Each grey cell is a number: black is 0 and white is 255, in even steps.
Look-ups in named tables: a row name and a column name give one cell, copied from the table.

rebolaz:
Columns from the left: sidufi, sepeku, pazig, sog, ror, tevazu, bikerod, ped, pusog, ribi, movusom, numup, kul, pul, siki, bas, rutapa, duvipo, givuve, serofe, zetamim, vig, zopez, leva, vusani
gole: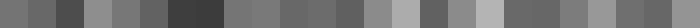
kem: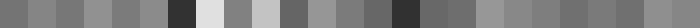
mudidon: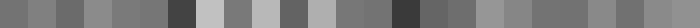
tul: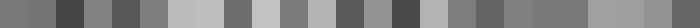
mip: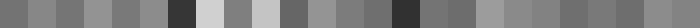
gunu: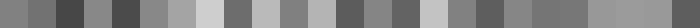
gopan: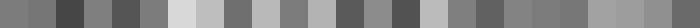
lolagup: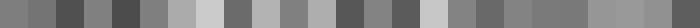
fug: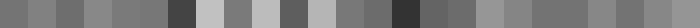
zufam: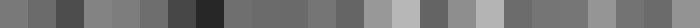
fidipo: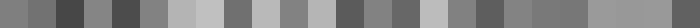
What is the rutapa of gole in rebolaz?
139
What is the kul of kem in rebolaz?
123
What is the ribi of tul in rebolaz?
194
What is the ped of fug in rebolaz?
193
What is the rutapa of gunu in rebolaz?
129
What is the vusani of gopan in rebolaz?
106
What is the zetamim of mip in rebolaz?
111
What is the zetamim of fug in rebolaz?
115
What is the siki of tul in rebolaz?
74
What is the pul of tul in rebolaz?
146
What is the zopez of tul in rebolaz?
158
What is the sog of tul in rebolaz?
130
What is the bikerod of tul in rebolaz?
188
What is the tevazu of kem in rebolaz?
139
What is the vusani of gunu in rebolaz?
94
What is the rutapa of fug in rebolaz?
108
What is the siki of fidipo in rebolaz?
103
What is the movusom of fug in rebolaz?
94
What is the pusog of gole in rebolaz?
117
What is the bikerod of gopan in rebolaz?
216

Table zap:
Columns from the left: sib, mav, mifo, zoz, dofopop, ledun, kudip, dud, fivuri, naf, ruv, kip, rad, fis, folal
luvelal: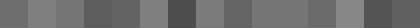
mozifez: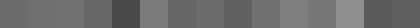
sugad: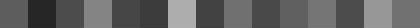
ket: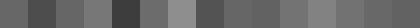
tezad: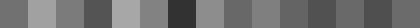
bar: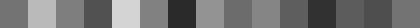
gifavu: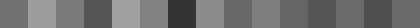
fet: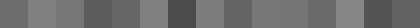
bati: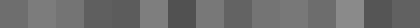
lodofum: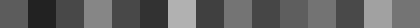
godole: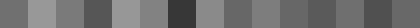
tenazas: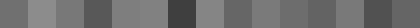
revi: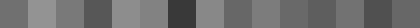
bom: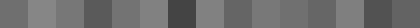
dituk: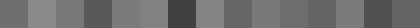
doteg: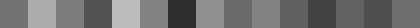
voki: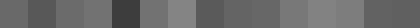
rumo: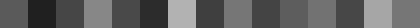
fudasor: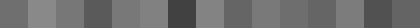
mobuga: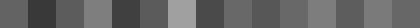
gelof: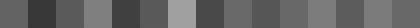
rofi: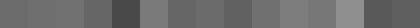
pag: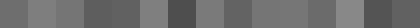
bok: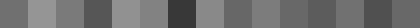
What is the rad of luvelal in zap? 135
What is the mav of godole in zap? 152
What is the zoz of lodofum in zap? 134
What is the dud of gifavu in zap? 140
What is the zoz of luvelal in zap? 93
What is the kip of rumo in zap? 114
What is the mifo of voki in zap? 107
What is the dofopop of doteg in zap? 188
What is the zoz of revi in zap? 87
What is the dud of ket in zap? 83
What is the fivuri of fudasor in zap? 101
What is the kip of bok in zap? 92
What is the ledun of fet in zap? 128
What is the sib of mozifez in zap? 108
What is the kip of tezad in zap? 81
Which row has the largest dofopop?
bar

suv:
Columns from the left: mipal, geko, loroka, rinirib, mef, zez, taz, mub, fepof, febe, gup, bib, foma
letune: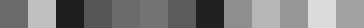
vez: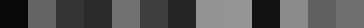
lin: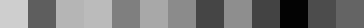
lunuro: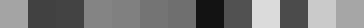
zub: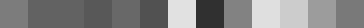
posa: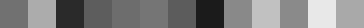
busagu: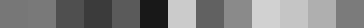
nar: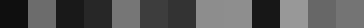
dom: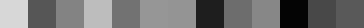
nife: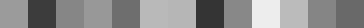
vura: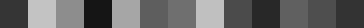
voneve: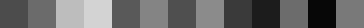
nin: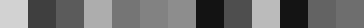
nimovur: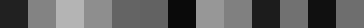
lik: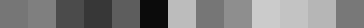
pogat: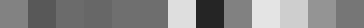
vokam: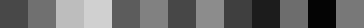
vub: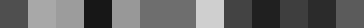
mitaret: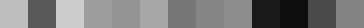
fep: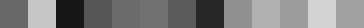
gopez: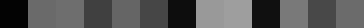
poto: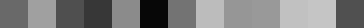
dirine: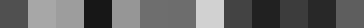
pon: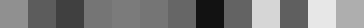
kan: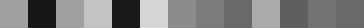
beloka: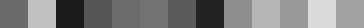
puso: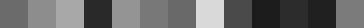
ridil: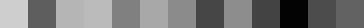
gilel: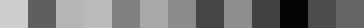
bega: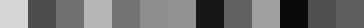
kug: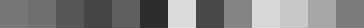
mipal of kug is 119
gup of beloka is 153
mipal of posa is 113
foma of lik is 120
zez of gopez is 70
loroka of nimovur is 180
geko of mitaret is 89
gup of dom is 4
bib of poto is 197
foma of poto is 80
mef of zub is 104
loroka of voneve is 189
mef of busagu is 90

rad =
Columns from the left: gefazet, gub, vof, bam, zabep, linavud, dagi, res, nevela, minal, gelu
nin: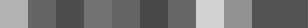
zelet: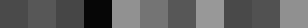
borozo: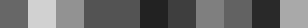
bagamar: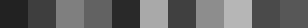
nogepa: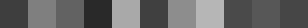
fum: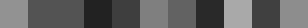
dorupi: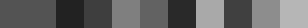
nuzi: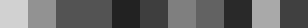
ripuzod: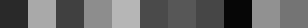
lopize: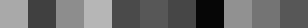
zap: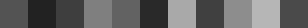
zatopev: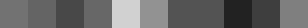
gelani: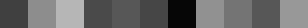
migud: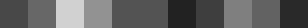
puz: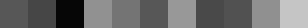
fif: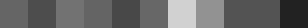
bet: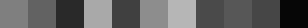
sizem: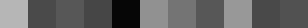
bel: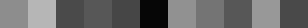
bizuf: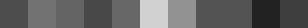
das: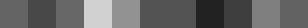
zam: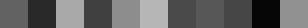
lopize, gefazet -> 169
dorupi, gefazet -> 83
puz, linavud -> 87
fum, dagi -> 98
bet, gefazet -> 127
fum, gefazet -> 146
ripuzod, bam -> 141

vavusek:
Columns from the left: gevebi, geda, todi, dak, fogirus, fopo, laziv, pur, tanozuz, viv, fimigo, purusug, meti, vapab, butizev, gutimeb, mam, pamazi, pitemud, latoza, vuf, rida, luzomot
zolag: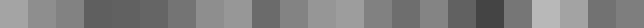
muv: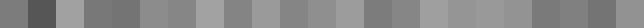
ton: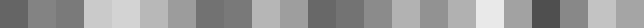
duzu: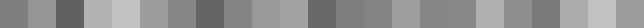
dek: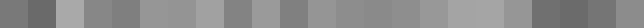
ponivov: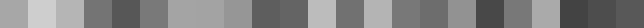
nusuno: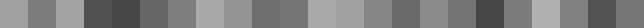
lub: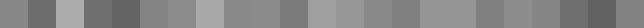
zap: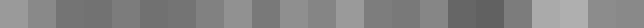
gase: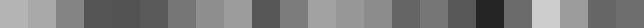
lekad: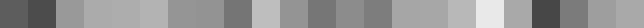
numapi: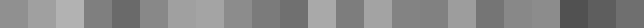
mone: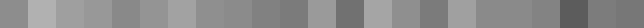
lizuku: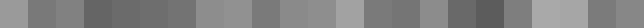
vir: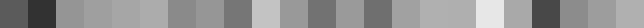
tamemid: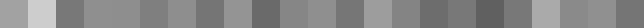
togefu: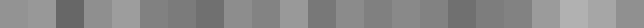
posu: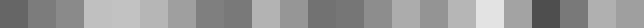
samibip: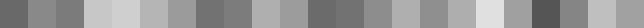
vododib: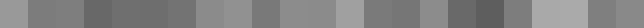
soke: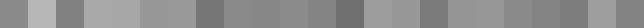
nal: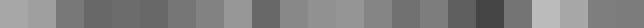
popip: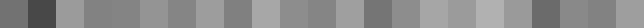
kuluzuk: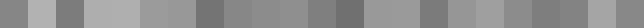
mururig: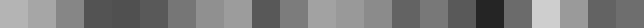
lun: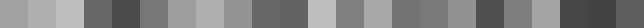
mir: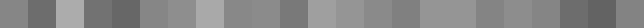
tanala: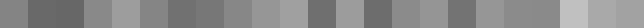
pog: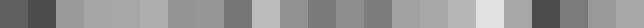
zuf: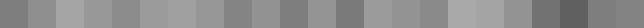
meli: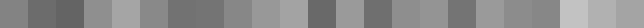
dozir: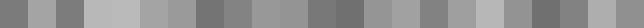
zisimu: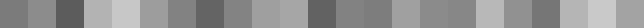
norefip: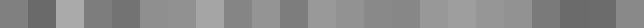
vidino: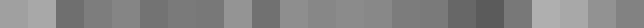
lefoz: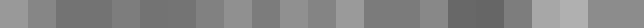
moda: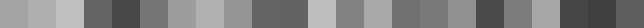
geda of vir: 50
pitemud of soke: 138
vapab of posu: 141
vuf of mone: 92
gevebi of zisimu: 123
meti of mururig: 153
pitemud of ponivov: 120
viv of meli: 152
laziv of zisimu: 130
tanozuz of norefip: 133
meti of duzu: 126
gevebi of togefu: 147
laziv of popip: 133
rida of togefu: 166
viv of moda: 99
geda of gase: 169
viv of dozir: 152
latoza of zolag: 184
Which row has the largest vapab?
ponivov

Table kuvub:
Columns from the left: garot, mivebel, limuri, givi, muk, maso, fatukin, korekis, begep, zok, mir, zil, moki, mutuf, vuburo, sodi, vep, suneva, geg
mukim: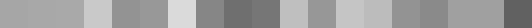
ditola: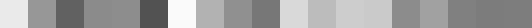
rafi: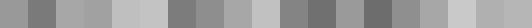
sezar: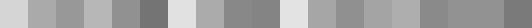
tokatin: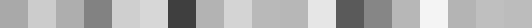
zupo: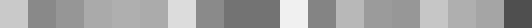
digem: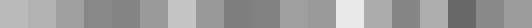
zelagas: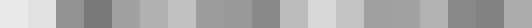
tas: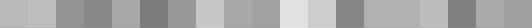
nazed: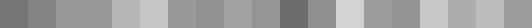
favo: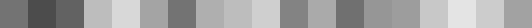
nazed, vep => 172
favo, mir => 131
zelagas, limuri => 146
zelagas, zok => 137
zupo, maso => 171
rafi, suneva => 176
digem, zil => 154
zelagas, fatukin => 192
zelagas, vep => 136

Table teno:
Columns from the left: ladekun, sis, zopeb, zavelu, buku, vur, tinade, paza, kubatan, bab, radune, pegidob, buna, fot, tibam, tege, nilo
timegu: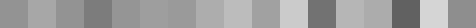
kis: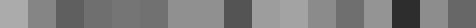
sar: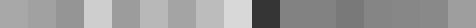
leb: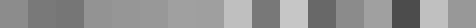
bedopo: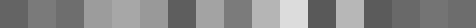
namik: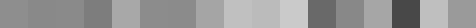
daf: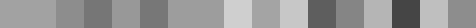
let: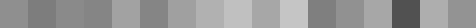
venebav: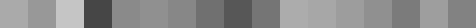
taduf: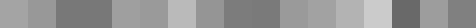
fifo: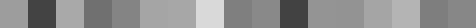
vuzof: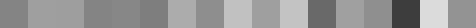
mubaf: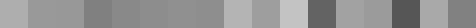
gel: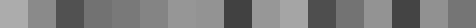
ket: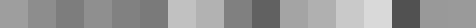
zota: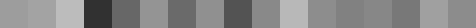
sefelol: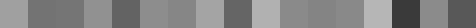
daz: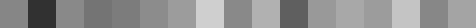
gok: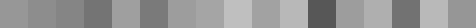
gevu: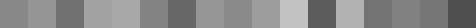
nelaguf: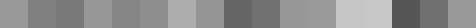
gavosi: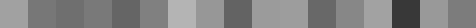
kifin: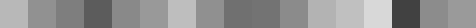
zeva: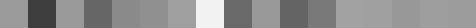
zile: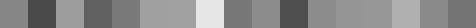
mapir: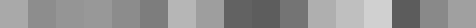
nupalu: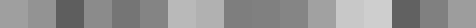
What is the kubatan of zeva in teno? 105
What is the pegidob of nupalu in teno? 161
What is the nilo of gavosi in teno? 124
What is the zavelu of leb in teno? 147
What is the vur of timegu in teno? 158
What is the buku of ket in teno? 129
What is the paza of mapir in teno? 158

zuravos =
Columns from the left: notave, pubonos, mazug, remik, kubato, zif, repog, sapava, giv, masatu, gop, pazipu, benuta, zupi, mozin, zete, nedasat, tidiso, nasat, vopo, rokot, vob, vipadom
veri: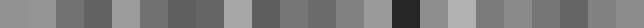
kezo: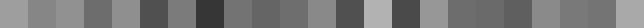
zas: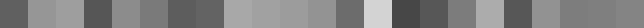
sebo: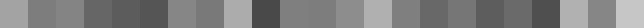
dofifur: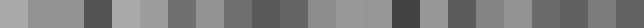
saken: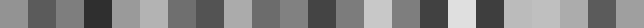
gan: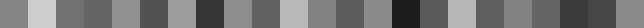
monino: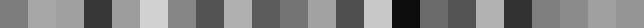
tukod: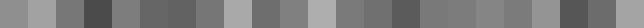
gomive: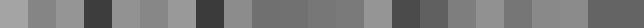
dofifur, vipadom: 98
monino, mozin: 12
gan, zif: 82
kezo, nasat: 95
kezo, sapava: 54
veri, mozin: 38
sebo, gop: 127
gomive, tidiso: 145
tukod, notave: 143
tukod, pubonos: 162
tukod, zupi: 112
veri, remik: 98
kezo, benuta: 80
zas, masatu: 161
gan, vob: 70
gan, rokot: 59
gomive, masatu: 112
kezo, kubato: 143

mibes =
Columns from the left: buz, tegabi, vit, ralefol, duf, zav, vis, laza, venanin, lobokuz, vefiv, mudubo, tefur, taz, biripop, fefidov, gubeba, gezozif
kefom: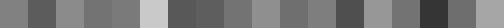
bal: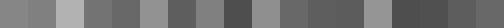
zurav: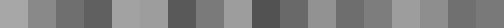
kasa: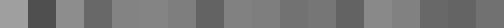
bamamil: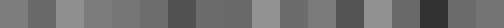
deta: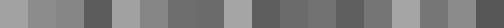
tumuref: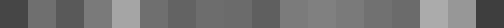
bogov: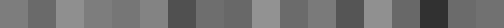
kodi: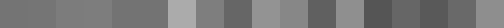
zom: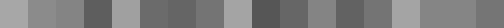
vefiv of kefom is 111
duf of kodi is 115
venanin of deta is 165
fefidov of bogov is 49
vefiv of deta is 107
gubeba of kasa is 100
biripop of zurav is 157
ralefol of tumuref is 122
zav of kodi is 115
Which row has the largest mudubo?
zurav

